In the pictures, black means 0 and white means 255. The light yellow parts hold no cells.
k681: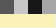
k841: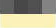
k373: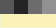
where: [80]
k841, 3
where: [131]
k841, 4
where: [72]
k841, 2
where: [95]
k841, 1
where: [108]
k373, 3

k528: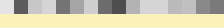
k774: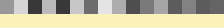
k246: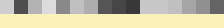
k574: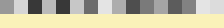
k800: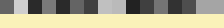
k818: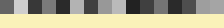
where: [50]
k800, 13
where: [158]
k818, 15
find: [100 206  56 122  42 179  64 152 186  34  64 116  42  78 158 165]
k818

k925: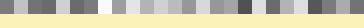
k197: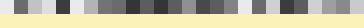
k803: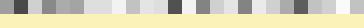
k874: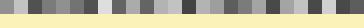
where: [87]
k925, 23
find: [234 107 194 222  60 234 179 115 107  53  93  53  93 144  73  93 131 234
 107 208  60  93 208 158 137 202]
k197
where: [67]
k874, 14
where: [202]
k197, 26
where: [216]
k925, 15
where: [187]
k925, 13

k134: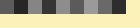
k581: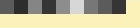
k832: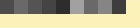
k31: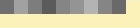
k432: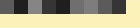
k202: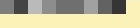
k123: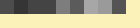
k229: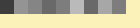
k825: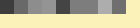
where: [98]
k202, 8
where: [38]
k134, 2
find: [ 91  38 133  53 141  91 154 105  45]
k134
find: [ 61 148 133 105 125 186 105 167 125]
k229
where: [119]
k581, 7

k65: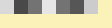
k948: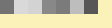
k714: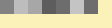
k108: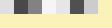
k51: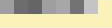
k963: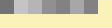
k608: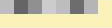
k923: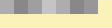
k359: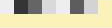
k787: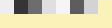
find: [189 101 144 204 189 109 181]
k608
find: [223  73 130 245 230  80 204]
k108
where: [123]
k948, 5

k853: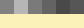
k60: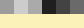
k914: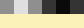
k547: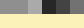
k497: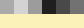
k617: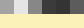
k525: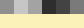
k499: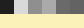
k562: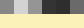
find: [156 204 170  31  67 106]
k60
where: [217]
k499, 2
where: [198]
k525, 2
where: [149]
k562, 3
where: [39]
k547, 4
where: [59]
k617, 4

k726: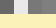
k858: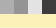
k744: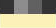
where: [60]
k858, 4
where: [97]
k744, 3
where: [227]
k858, 3

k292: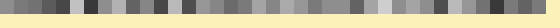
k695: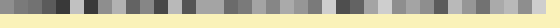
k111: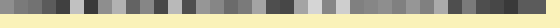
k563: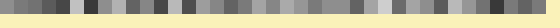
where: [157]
k563, 15
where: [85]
k695, 14
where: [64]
k111, 5
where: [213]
k111, 23

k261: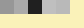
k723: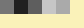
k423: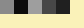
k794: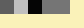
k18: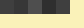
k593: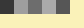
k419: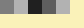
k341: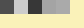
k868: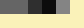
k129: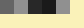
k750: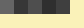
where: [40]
k129, 3
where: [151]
k261, 1
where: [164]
k341, 4
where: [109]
k593, 3
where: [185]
k261, 5

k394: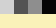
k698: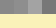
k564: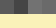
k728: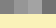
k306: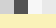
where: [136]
k698, 1
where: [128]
k728, 1
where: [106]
k564, 4
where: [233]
k306, 4

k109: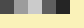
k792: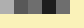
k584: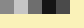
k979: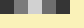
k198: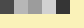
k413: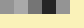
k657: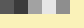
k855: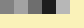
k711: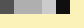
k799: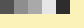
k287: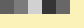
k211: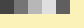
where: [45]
k799, 5
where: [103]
k287, 5

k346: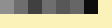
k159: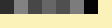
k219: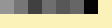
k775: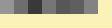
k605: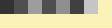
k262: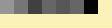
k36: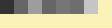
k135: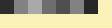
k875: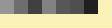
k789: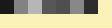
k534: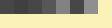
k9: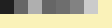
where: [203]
k9, 7
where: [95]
k775, 6
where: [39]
k135, 7
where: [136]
k789, 6
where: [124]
k159, 6
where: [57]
k775, 3

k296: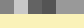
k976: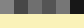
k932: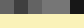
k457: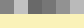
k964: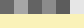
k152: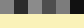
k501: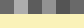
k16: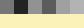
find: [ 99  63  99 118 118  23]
k932
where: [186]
k457, 6
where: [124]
k152, 5
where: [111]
k976, 3

